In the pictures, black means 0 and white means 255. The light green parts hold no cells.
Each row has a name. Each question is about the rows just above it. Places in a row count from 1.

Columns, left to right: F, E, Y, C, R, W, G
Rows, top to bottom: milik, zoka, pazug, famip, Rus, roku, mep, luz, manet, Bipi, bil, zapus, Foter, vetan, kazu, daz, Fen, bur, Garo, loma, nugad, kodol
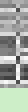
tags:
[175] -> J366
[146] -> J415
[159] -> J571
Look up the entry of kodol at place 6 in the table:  J571
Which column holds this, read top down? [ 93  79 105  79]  F
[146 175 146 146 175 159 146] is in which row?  kodol

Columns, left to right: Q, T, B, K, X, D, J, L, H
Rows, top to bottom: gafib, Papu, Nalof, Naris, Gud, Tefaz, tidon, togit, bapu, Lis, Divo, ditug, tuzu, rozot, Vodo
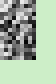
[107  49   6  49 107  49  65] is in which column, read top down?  J
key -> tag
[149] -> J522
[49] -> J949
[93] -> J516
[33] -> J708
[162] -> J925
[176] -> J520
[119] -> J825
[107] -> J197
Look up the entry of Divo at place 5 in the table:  J949
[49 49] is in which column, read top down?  H
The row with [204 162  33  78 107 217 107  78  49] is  bapu

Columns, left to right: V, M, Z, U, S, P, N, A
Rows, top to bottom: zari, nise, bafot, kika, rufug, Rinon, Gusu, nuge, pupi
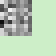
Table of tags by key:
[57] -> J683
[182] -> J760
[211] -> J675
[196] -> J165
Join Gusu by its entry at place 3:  J165
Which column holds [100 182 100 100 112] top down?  A
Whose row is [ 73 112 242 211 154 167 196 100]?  bafot

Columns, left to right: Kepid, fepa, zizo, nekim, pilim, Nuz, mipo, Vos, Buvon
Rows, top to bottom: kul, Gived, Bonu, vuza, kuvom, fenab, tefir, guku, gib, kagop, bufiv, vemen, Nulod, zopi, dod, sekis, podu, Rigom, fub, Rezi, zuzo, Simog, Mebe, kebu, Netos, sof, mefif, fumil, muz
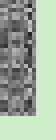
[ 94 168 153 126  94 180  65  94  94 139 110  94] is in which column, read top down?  pilim
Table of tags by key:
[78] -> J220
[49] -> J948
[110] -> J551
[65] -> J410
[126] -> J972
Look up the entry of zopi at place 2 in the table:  J972
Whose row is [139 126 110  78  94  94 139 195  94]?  Mebe

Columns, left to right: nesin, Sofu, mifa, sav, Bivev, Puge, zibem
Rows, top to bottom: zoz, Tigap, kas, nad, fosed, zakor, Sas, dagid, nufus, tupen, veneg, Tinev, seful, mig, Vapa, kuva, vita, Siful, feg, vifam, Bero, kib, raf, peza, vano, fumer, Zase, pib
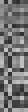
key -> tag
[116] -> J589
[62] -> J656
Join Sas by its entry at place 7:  J656
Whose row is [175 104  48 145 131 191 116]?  Vapa
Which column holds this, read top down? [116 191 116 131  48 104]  zibem
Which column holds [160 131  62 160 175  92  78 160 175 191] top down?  nesin
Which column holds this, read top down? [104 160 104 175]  mifa
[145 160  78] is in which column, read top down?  mifa

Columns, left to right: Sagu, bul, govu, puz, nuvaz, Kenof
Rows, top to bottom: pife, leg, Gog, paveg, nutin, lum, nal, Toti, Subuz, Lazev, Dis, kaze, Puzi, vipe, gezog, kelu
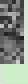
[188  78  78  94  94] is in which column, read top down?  Sagu
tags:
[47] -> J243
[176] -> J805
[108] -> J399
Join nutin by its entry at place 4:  J805
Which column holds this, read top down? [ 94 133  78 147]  nuvaz
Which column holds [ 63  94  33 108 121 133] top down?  bul
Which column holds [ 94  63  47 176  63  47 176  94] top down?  govu

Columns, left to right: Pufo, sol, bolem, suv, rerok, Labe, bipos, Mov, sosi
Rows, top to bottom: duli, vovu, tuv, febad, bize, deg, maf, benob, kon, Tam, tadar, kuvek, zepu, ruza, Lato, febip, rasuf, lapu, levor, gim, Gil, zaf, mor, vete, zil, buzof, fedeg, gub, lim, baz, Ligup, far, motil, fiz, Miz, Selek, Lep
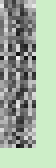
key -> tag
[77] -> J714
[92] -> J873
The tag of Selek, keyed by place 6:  J714
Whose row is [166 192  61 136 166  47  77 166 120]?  febad

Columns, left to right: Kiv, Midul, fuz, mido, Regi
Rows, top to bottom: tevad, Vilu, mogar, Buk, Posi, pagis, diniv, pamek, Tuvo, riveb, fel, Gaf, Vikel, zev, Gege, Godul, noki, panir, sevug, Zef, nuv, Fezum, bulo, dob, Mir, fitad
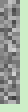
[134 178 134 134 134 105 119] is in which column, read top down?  Regi
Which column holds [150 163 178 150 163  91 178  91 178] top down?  fuz
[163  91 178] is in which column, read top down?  fuz
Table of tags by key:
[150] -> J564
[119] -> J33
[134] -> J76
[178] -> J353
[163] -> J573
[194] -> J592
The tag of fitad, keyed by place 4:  J353

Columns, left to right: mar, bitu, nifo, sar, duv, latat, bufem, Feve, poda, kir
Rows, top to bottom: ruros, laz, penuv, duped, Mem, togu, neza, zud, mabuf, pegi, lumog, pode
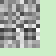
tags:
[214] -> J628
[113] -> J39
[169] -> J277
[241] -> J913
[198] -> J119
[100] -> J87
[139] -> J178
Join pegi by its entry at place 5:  J628
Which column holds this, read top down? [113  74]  bufem
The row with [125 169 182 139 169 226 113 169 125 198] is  mabuf
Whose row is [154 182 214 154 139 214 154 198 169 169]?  lumog
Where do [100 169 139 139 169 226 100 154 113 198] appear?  ruros

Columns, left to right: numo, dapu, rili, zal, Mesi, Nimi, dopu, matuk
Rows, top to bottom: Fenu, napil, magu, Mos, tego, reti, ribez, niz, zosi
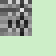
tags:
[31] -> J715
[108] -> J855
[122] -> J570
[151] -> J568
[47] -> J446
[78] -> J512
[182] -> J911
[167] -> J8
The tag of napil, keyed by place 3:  J570
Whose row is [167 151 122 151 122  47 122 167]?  napil
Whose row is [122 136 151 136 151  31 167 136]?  zosi
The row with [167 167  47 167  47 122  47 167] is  ribez
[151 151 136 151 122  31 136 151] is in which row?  tego

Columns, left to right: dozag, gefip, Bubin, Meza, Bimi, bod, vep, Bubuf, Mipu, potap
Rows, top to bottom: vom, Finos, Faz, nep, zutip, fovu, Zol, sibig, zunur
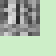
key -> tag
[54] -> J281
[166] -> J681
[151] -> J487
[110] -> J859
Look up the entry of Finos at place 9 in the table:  J681
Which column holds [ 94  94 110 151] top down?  dozag
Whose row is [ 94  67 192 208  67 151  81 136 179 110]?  nep
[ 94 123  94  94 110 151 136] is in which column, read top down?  dozag

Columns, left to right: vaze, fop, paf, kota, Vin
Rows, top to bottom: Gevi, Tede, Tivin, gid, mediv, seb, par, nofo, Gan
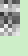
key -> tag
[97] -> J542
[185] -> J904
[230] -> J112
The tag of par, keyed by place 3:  J542
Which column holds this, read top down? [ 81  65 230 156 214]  fop
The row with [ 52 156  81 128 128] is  gid
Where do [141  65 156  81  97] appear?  Gevi
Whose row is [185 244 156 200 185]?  Tede
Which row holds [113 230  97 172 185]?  par

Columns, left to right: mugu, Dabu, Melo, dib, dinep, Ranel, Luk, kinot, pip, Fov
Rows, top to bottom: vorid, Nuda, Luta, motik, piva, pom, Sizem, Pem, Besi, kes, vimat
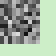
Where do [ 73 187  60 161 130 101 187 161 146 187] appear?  vimat
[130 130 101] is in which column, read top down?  Ranel
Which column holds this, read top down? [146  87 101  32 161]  kinot
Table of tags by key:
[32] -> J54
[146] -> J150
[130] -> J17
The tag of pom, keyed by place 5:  J150
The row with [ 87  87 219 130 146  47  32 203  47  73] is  pom
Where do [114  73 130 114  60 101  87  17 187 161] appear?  Pem

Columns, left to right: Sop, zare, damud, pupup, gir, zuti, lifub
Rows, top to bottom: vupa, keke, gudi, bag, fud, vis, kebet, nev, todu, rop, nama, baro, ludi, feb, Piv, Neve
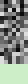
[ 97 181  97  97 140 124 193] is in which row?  rop
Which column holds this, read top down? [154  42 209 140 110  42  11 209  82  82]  gir
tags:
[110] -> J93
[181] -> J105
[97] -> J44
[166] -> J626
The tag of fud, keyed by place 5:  J626
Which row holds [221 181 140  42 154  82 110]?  kebet
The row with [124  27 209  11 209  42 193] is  gudi

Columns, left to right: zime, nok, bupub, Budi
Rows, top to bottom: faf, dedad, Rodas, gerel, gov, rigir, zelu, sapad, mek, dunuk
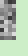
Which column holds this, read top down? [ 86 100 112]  Budi
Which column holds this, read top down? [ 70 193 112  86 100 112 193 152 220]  Budi
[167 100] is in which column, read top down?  zime

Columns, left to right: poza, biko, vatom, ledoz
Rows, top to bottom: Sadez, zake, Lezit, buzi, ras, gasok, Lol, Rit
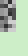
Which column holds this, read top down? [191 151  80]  ledoz
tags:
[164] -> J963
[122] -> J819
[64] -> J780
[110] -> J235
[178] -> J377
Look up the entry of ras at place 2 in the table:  J235
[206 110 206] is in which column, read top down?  vatom
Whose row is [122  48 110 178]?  Lol

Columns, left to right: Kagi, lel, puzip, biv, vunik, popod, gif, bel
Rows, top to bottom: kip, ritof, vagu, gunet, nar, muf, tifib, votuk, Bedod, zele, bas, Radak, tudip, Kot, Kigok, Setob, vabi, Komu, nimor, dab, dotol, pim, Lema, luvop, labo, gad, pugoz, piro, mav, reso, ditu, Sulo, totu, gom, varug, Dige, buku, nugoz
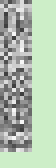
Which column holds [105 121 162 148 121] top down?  Kagi
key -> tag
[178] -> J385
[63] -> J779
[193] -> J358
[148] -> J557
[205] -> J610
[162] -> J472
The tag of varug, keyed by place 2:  J358
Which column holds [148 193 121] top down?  Kagi
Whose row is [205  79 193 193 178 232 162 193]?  Radak
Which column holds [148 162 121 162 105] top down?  gif
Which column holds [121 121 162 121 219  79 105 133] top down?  puzip

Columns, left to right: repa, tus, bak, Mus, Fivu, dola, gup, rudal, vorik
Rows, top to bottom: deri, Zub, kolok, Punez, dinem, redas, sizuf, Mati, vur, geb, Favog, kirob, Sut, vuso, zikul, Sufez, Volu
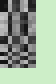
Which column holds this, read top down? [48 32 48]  vorik
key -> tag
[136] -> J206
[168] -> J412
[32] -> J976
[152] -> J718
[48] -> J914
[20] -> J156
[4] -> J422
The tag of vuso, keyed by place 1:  J156
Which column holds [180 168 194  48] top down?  gup
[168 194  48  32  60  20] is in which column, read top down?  gup

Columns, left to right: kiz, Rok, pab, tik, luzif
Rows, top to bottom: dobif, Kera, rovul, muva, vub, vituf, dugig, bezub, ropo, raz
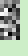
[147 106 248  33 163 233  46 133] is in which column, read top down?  kiz
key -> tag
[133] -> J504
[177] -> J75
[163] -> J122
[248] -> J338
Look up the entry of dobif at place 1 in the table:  J75
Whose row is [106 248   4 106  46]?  rovul

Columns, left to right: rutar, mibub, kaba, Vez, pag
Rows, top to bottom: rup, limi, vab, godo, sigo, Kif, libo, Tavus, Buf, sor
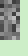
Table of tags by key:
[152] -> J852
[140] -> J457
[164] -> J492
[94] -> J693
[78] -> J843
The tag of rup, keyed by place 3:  J852
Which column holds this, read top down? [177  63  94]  pag
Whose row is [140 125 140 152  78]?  vab
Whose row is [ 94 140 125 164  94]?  Kif

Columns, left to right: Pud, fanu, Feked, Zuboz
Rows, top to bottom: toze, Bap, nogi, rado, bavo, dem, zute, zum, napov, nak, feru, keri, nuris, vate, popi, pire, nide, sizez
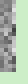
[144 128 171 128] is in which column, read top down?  fanu
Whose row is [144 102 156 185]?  nak

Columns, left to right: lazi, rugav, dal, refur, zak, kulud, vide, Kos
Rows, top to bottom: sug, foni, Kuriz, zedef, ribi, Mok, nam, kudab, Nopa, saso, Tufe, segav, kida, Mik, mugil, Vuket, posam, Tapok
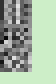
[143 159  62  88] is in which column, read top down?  vide
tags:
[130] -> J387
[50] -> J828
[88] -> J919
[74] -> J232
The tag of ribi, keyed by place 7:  J387
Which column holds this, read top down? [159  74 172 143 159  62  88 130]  vide
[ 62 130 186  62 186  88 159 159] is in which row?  Nopa
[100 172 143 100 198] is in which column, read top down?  kulud

